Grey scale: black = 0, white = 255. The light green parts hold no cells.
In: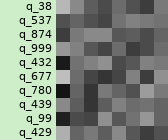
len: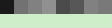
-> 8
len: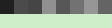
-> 8
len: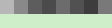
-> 8
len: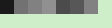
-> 7
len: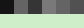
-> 6

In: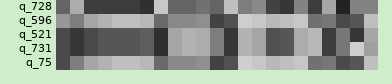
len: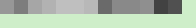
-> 13
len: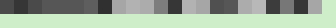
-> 23

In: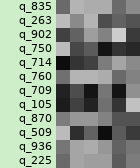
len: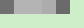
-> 5
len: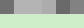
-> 6
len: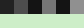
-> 6
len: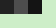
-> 3

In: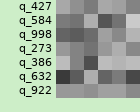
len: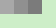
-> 3
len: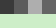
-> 4
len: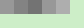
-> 5
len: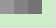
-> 3
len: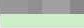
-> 6
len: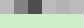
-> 6

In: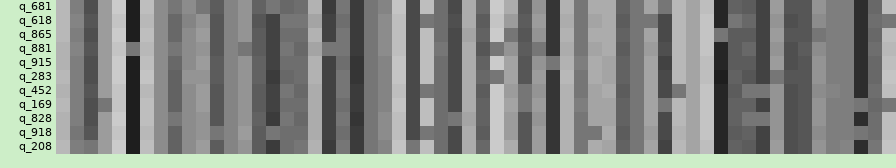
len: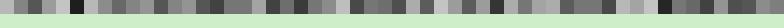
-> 56
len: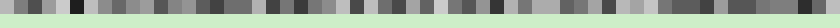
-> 60
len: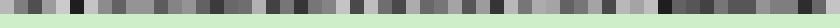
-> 60
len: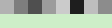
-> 8
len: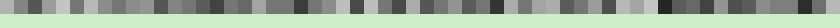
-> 60
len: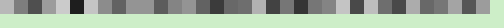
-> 35

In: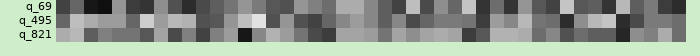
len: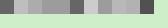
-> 11
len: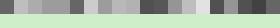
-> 20
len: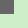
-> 1

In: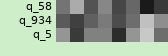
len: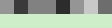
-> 8
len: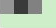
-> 3
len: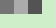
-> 3

